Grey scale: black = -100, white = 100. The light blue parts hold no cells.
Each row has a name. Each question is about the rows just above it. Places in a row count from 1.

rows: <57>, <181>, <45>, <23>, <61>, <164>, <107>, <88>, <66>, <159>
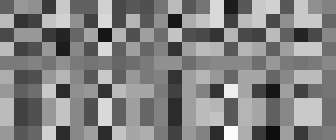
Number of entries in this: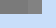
3
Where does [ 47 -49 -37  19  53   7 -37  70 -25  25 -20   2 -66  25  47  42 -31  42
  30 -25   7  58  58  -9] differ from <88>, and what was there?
24, [-14]

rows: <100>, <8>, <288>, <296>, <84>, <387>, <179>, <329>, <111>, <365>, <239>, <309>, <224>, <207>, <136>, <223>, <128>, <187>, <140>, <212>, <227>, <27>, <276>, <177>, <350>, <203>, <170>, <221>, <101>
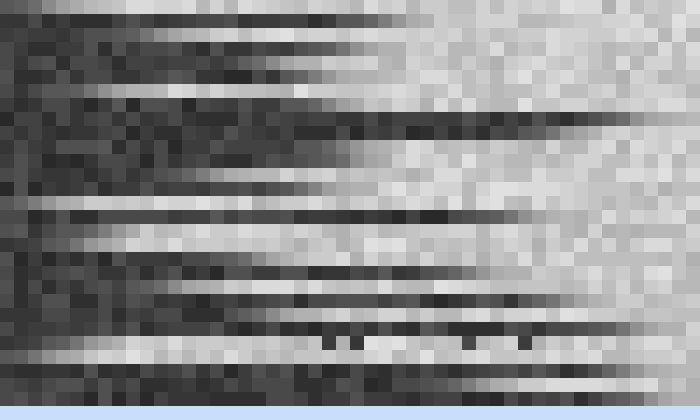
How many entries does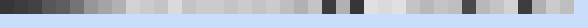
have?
41
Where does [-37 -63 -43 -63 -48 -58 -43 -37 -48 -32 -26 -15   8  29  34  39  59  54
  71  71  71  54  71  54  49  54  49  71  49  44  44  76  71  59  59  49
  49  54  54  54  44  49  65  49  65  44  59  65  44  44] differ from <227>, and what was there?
34, [65]
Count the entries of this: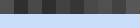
10
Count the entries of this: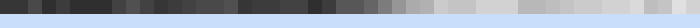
50

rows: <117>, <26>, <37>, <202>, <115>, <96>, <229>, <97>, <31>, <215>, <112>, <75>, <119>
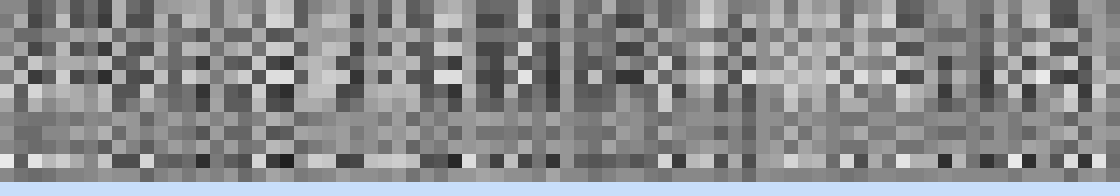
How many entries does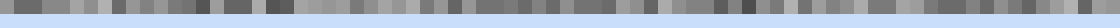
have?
80
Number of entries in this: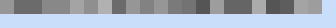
23
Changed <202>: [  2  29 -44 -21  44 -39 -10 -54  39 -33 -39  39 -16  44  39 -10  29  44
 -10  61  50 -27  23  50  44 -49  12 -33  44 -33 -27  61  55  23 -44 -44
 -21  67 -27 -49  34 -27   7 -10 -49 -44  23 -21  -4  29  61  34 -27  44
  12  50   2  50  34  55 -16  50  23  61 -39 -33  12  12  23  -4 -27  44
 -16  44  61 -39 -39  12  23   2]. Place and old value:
21, [55]

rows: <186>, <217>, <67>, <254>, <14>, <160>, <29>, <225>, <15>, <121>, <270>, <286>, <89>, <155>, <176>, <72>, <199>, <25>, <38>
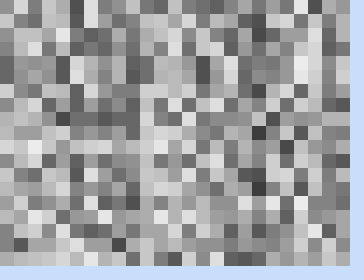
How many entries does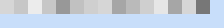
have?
15
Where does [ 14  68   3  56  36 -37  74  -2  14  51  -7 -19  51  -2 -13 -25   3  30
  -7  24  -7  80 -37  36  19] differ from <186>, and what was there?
3, [-2]
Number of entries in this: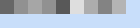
9

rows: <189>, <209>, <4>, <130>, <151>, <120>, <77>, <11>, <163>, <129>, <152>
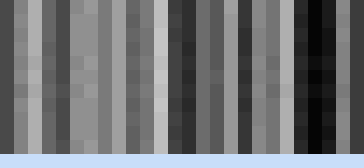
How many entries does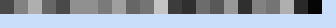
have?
23
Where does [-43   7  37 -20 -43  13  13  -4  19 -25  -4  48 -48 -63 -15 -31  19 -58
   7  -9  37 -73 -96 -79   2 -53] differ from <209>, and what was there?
9, [25]
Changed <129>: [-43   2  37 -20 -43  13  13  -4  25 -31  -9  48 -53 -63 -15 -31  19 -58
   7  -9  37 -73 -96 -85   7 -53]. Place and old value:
10, [-25]
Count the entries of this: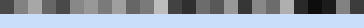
26

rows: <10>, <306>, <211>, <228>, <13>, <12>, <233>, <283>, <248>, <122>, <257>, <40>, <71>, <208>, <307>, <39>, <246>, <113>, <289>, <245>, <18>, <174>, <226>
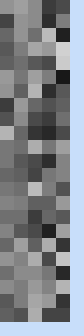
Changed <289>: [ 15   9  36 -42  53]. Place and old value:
2, [3]
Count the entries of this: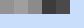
5
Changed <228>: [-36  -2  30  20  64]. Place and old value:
1, [-31]
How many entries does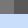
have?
2
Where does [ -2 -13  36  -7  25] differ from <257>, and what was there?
1, [-7]

